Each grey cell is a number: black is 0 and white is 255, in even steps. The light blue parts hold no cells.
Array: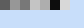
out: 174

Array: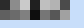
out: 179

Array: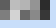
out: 180

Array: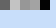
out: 151

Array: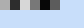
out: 120

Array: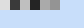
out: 170

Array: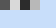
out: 85
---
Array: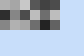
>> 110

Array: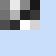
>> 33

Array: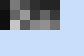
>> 100

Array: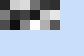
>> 197

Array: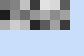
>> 140

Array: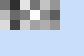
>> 140

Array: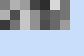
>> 105

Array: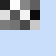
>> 243

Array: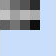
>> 184

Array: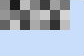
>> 80
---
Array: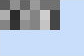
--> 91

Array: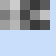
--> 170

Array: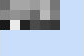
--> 106

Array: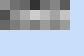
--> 144

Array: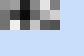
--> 148

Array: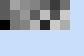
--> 91

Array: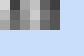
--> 214

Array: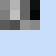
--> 136

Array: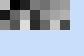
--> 188
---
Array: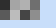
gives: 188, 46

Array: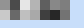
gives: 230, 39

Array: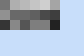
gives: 207, 34

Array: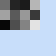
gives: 227, 7

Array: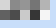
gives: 245, 54

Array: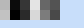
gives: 228, 1

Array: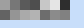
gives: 229, 46
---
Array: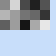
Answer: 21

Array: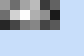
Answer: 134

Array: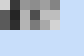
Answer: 123

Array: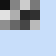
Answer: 103

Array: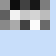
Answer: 65

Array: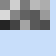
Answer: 164

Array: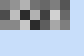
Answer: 94

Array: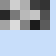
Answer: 130

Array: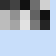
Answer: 226

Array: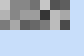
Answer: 123
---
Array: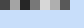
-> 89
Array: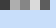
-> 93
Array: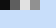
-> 145
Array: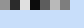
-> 126
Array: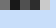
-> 202
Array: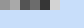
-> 211
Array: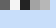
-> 183
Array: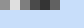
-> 97
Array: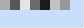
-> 151
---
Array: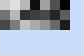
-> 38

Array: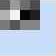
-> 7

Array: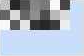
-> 184

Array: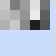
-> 234

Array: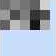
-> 52

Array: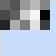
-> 245
